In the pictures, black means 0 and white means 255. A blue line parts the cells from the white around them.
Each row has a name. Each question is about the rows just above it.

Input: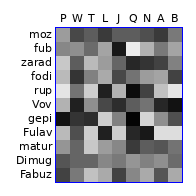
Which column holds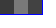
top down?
A
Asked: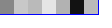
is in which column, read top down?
P

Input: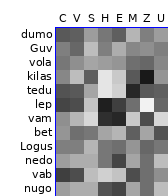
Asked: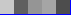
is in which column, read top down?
M
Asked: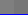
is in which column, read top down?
C
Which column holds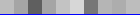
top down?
S
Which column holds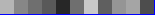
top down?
M
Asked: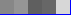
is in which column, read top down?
U
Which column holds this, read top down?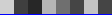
E
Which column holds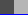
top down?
V

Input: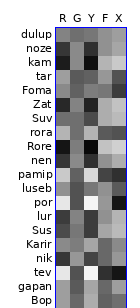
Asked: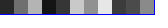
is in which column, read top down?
R
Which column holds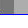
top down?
F
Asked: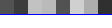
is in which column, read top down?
X
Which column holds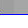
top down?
X
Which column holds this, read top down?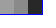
R
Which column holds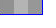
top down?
F

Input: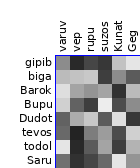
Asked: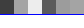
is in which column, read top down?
suzos
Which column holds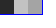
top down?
vep
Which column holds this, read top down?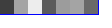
suzos
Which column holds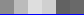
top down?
varuv
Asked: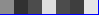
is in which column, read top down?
Kunat
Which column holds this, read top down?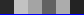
vep

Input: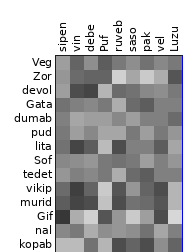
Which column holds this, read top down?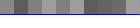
pak
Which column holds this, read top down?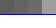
pak
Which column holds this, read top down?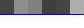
vin
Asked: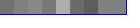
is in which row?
Gata
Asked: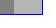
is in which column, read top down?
Luzu

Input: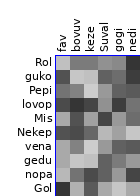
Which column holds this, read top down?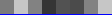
bovuv
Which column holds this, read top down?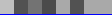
fav
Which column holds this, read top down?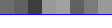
gogi

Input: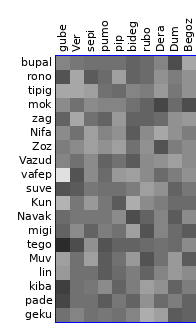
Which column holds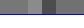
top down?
Ver
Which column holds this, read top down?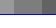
bideg
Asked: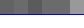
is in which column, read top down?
Dum
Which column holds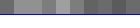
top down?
Dum
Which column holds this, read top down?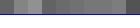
pumo
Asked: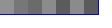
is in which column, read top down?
Begoz
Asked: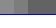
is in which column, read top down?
Begoz

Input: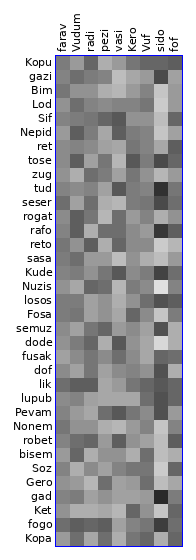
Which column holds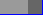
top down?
fof
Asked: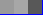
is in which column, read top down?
vasi
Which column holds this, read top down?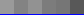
Kero
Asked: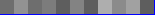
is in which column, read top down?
Vudum
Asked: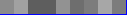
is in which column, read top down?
Vudum
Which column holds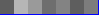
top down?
fof

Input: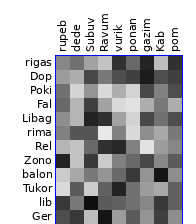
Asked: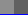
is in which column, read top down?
pom
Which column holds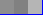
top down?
rupeb
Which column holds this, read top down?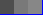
pom

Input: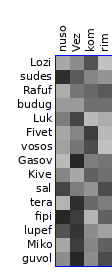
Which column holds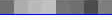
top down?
rim
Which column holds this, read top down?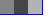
nuso

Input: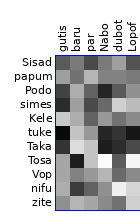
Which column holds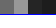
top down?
Nabo
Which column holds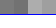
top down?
baru
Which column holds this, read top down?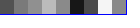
Lopof
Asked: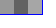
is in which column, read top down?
par
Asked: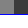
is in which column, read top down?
baru
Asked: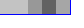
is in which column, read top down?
par

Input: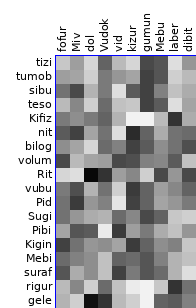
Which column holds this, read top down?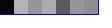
dol
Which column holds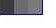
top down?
kizur

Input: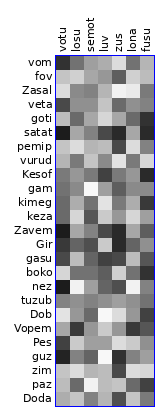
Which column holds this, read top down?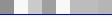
luv
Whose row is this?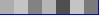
Doda

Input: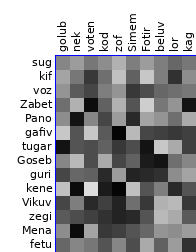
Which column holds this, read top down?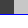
beluv
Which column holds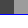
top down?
zof
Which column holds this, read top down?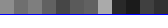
kod
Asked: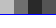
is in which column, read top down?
Simem
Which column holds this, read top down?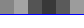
kag
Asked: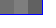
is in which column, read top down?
kod
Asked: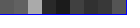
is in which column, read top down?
kod

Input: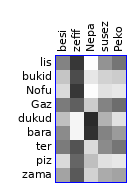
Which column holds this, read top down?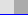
susez
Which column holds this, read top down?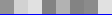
susez

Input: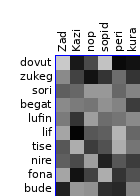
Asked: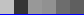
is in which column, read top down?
sopid
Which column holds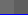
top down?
sopid
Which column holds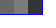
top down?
Kazi
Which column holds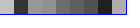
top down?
sopid
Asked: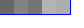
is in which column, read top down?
peri
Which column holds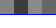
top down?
kura

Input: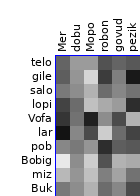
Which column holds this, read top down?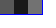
pezik
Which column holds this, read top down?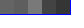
Mer
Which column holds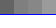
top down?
govud
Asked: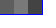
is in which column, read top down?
Mer
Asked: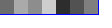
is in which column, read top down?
robon
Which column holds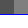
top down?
robon

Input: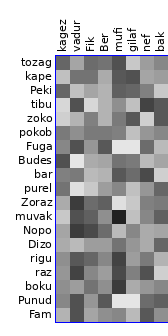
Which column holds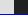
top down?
mufi
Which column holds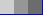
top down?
nef
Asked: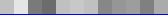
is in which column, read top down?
gilaf
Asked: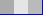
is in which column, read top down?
gilaf
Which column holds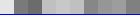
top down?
gilaf
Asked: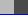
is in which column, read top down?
nef

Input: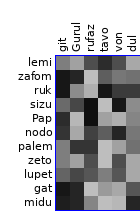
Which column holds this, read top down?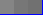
dul
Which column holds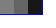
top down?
git
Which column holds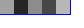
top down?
Gurul

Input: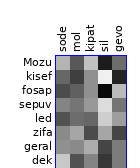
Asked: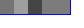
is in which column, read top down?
gevo
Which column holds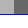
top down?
sode
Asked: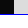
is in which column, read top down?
sil
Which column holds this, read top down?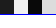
sil
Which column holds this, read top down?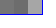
mol

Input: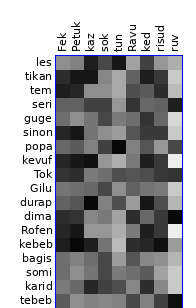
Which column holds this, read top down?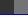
Fek
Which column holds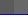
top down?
ked
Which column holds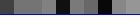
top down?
kaz

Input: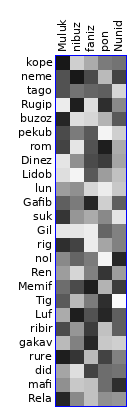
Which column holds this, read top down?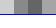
pon
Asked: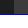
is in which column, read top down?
pon

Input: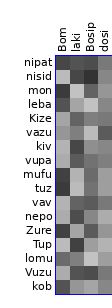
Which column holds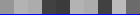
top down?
Bom
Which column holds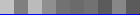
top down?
Bosip
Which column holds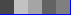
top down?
laki
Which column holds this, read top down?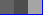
laki
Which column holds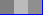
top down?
Bosip

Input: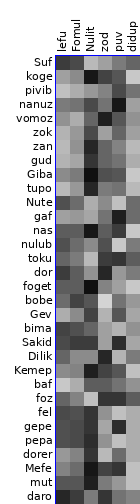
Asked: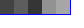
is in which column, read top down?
zod
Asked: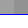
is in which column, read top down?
didup
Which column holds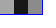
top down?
Nulit
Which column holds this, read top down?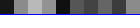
Nulit
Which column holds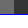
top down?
puv
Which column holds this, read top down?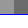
Fomul
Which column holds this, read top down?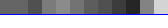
zod

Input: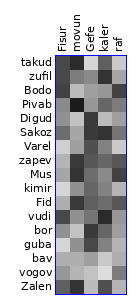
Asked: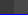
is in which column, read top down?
Gefe
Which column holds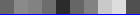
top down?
kaler
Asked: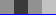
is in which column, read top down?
movun
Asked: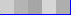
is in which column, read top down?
Fisur

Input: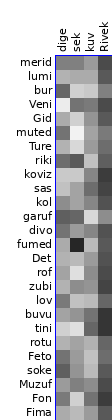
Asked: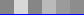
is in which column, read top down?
kuv
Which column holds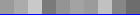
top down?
kuv
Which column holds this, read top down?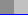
sek
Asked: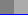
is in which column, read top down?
sek
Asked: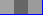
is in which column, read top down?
sek
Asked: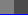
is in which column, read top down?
Rivek

